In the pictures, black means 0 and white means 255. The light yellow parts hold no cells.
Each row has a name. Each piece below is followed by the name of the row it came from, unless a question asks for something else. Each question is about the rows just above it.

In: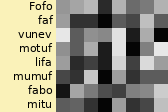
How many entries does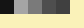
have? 5
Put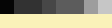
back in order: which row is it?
mumuf
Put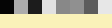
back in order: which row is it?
vunev
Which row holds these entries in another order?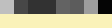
mitu
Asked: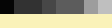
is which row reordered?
faf

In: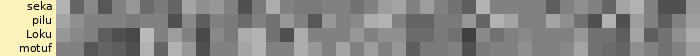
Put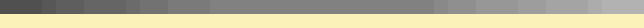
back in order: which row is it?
motuf
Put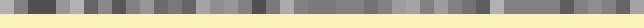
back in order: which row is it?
seka
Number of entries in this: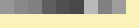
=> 9
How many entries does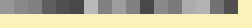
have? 17
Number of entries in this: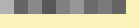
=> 9
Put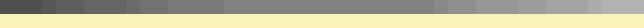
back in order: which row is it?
seka

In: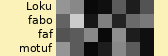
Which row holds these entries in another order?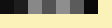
faf
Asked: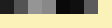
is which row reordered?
Loku

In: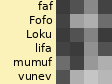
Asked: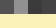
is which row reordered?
lifa
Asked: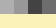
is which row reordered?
mumuf
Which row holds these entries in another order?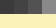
faf
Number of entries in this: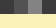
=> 4
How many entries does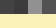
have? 4
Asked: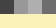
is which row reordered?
mumuf

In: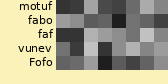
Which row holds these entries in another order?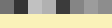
vunev
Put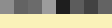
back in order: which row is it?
Fofo

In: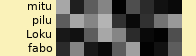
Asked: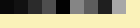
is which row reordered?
mitu
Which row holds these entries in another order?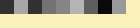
pilu
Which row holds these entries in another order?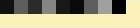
fabo
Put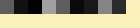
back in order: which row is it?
fabo
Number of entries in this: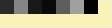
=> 7
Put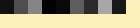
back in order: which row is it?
Loku
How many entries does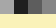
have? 4

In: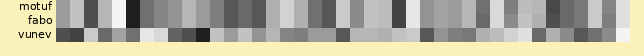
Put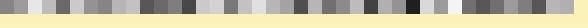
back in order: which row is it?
motuf
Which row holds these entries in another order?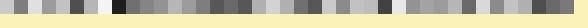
fabo
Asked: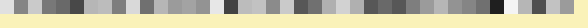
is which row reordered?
motuf
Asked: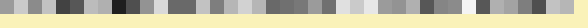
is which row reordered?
fabo

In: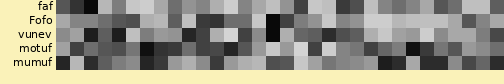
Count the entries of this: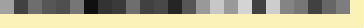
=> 25
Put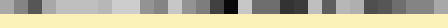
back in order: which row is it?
Fofo
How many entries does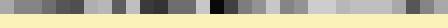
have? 32

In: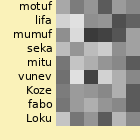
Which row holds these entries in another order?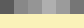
fabo
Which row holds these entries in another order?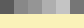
mitu
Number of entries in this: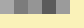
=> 5
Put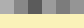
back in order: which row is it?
Koze
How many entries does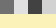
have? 4

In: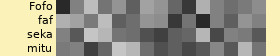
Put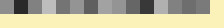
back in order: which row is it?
Fofo
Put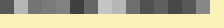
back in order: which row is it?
mitu
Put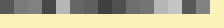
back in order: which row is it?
seka
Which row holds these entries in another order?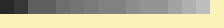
faf

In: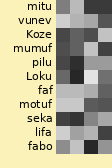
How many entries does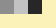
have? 3
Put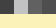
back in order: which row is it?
mumuf
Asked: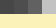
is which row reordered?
Koze

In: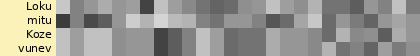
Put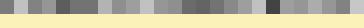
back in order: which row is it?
Loku
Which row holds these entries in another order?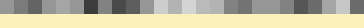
mitu
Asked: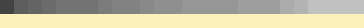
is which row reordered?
vunev
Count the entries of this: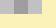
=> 3

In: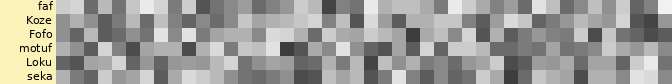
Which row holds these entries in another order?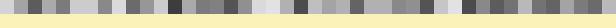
seka
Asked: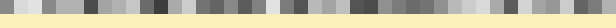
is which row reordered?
seka
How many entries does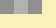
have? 3
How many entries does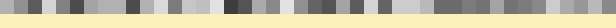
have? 44
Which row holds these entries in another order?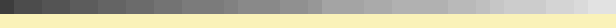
motuf
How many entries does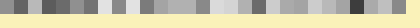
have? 29
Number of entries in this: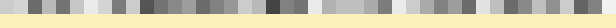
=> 44

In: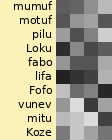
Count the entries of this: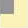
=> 1
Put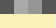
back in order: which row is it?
fabo
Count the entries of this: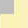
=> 1
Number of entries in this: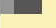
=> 3

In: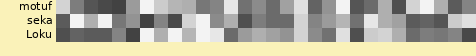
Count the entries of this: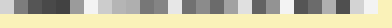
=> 27
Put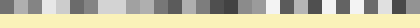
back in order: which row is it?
Loku
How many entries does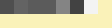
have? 7
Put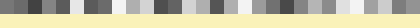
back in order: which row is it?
seka

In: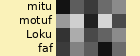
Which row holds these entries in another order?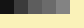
faf
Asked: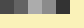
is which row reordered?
Loku

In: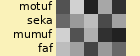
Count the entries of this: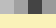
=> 4
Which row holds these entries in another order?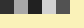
motuf
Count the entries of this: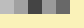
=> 5
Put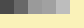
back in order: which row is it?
seka
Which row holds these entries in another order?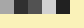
motuf
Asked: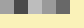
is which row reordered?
seka
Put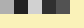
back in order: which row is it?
mumuf

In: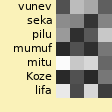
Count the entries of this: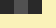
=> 3
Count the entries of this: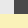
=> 2
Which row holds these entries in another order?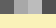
vunev
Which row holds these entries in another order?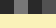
Koze

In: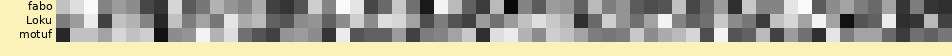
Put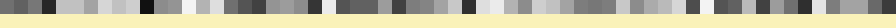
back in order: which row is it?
motuf
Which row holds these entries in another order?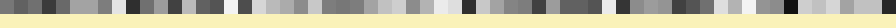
motuf

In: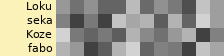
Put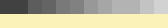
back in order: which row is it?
fabo
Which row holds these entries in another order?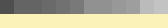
Loku
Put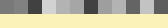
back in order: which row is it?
seka
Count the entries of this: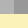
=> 2
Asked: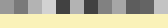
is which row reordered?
fabo
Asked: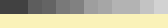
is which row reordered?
seka

